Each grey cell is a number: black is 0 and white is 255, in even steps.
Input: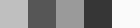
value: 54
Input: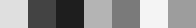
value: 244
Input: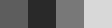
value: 120
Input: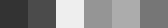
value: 172
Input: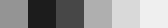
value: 217
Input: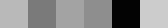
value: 3
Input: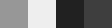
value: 33
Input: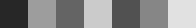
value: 134
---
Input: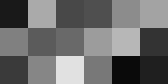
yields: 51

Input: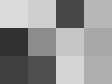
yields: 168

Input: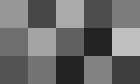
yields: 191

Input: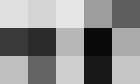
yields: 170

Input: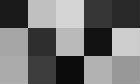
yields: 205

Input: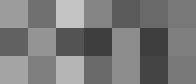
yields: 127

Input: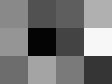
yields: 247

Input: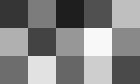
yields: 137

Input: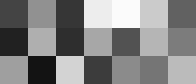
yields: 124

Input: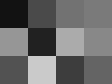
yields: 136
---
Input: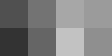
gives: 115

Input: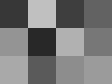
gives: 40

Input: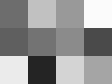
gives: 115

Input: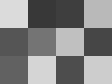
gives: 116

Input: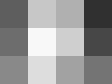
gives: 248

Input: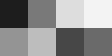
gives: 121

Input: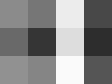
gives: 53

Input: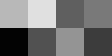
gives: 224
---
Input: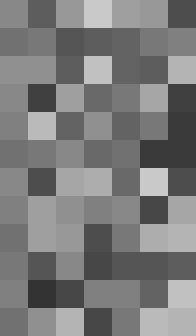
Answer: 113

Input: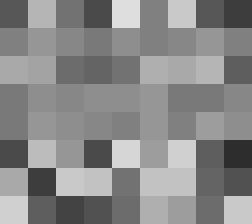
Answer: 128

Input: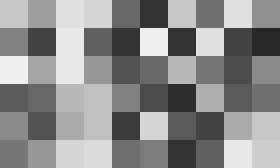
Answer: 130

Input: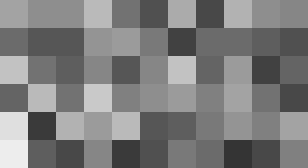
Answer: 107

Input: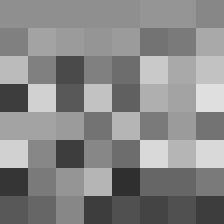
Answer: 128
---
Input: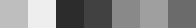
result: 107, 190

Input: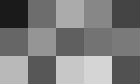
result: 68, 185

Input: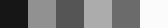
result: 251, 22

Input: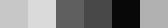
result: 177, 199

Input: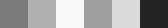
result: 36, 123

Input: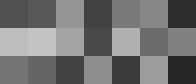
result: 45, 115

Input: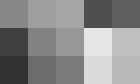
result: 94, 50

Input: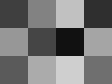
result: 47, 90
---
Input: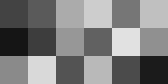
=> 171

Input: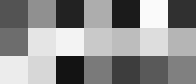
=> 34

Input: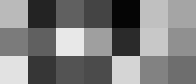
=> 96

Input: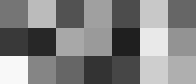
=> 82

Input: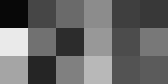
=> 106

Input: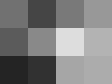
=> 121

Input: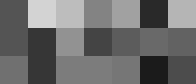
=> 189

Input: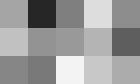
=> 127

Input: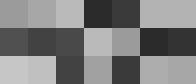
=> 186

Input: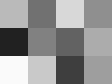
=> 216
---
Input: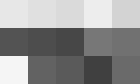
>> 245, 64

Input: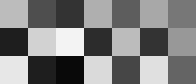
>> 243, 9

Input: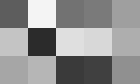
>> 244, 43

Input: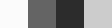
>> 251, 44

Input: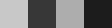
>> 200, 28

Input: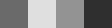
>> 223, 47

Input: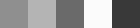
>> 251, 57

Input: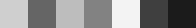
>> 243, 27

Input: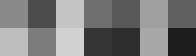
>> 209, 29
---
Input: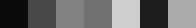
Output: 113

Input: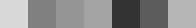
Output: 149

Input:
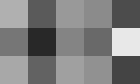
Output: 132

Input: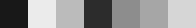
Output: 166

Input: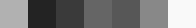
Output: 101

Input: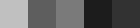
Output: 94

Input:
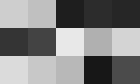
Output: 176

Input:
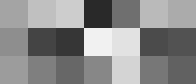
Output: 135
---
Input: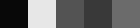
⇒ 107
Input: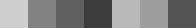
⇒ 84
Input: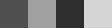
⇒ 213
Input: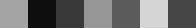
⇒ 70
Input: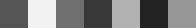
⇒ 151
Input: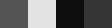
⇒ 54
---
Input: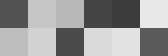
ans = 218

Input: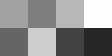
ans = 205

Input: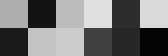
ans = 64

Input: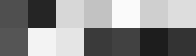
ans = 65

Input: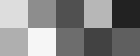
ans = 109

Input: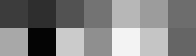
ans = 243

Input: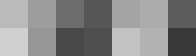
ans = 194

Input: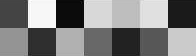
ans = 34
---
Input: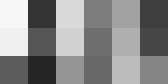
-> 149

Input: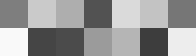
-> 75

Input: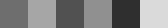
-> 81

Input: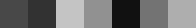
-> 196

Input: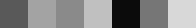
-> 138

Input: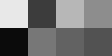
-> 98

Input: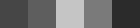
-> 197

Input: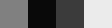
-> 59
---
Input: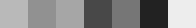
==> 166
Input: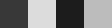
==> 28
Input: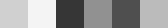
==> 54
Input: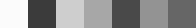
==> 206
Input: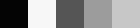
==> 85
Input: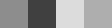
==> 220
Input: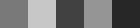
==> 65
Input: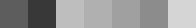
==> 190
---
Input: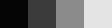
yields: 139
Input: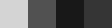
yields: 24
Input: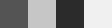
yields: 43
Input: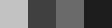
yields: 106
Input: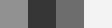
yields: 109
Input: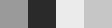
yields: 235
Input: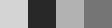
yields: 178
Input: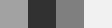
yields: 127
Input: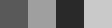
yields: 41
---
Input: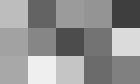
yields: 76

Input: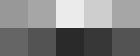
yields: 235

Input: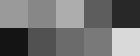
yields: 173

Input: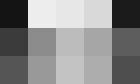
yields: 188

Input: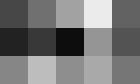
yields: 13

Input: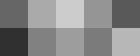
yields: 204

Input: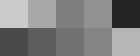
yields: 126

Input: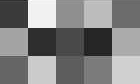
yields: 74
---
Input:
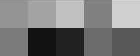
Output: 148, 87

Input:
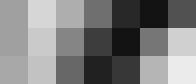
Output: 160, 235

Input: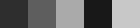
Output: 46, 200

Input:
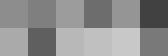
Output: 141, 121

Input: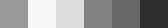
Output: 153, 46

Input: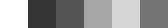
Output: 255, 116
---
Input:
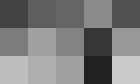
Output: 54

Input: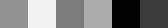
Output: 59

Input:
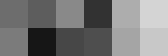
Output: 50

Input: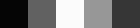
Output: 54

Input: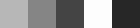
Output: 68

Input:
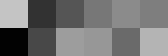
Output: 50
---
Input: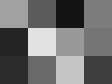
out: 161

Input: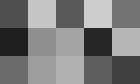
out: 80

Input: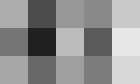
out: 173

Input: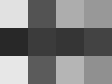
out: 225

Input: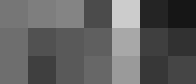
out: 118

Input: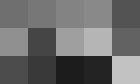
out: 111
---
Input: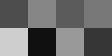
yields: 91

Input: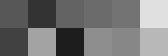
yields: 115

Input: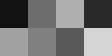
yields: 175

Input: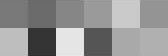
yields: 201

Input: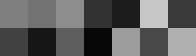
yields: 198

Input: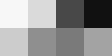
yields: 72

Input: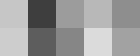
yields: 184
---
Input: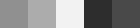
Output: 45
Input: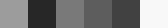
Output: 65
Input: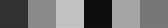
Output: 165
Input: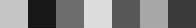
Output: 167
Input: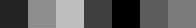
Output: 92
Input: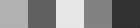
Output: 130
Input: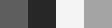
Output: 244
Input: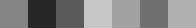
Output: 112
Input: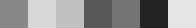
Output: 35
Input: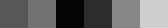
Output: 134
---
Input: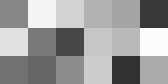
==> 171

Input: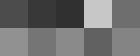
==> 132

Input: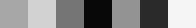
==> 245

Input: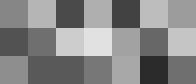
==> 111

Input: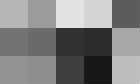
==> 190

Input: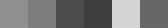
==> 103

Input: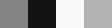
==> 178

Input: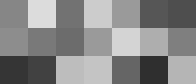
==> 181

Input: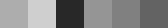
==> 99

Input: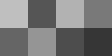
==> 54
